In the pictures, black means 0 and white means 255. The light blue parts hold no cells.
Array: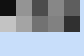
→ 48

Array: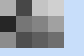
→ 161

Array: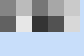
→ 216

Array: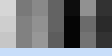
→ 42

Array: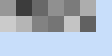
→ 97

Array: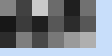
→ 87

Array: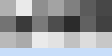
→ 65
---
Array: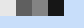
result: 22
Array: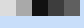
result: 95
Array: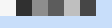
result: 70
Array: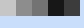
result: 60
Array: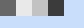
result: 59
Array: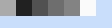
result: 250
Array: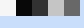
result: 104
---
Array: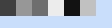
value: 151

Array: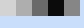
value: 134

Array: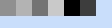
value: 144

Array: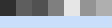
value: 148

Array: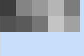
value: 161

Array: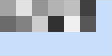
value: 205
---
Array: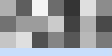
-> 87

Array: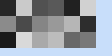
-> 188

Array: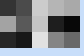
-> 225

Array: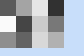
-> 99

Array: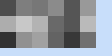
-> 99

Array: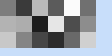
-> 44

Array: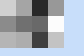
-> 173

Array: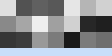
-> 25
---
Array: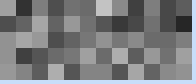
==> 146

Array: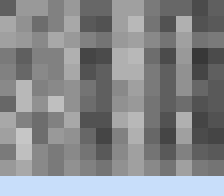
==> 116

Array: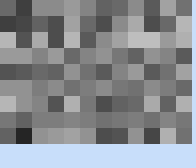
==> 113

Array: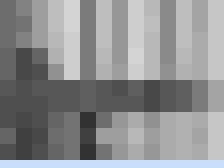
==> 198

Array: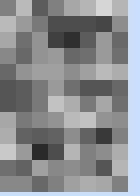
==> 128

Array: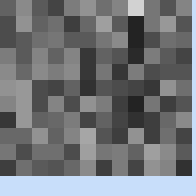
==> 49
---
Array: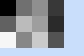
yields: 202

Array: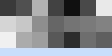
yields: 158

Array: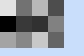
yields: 200

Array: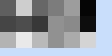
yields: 185

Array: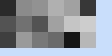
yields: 120

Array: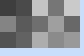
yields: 173

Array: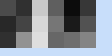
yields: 222

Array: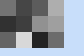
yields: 35

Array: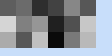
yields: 192
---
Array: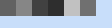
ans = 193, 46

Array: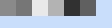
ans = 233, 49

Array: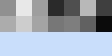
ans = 232, 11

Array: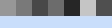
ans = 197, 38

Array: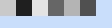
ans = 227, 31

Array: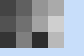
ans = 207, 45

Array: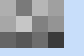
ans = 198, 58

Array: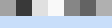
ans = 249, 57
